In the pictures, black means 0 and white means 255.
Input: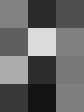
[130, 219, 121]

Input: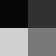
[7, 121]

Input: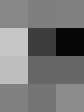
[135, 61, 103]

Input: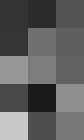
[51, 112, 98]

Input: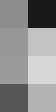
[141, 194]

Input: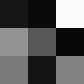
[21, 87, 130]

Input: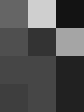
[101, 51, 33]
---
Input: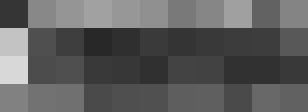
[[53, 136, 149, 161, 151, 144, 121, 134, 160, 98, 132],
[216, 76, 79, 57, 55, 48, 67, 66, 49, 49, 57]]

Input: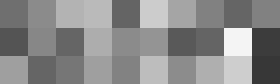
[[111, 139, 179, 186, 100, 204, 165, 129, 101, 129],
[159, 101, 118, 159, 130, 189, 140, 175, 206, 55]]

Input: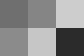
[[111, 133, 205]]

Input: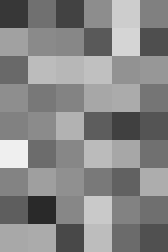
[[55, 112, 66, 141, 205, 128],
[105, 188, 183, 192, 146, 151],
[129, 139, 178, 93, 64, 84],
[131, 159, 144, 121, 97, 173],
[168, 171, 72, 189, 107, 80]]

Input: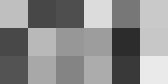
[[191, 71, 78, 220, 119, 201],
[83, 168, 132, 172, 57, 234]]

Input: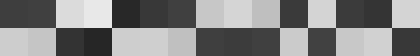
[[62, 64, 219, 232, 40, 56, 64, 199, 213, 191, 58, 212, 59, 52, 212]]

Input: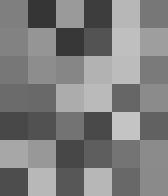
[[127, 53, 154, 61, 183, 119],
[119, 141, 134, 178, 188, 122],
[72, 81, 115, 73, 196, 97],
[77, 184, 87, 183, 104, 138]]
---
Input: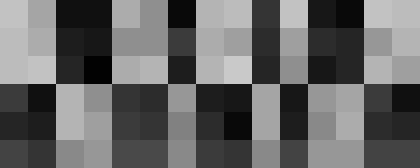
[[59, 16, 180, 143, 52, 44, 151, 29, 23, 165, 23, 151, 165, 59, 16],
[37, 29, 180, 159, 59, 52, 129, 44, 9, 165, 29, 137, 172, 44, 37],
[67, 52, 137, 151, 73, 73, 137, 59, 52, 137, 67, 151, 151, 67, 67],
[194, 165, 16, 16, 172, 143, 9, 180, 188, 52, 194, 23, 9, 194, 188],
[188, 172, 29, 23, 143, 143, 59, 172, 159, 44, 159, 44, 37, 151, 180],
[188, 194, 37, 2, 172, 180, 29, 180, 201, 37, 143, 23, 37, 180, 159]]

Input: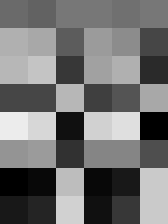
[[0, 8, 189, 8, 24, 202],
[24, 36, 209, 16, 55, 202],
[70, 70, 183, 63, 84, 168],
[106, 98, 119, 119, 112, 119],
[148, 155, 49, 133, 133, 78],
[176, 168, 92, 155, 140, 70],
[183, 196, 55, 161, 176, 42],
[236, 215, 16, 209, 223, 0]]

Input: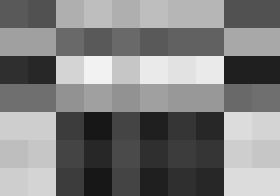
[[47, 39, 212, 242, 198, 234, 226, 234, 31, 31],
[89, 81, 175, 190, 175, 190, 182, 182, 81, 81],
[111, 111, 146, 160, 146, 160, 152, 152, 105, 111],
[160, 160, 105, 89, 105, 89, 97, 97, 168, 168],
[190, 198, 68, 39, 74, 47, 60, 53, 206, 198],
[206, 206, 60, 23, 68, 31, 53, 39, 220, 212],
[206, 212, 60, 23, 68, 31, 47, 39, 220, 220]]

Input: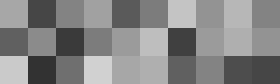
[[202, 50, 111, 209, 167, 175, 96, 131, 77, 70],
[167, 70, 131, 161, 90, 124, 196, 147, 183, 131],
[96, 139, 58, 124, 155, 190, 64, 155, 175, 147]]

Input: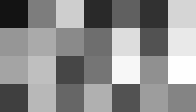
[[19, 125, 206, 41, 96, 49, 213],
[150, 170, 138, 110, 221, 82, 233],
[63, 184, 102, 176, 82, 157, 132],
[164, 191, 70, 117, 247, 144, 254]]

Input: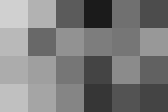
[[185, 104, 146, 125, 118, 152],
[172, 159, 118, 68, 139, 97],
[192, 165, 133, 54, 83, 68],
[208, 178, 91, 27, 112, 76]]

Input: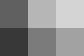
[[56, 123, 162],
[96, 182, 212]]
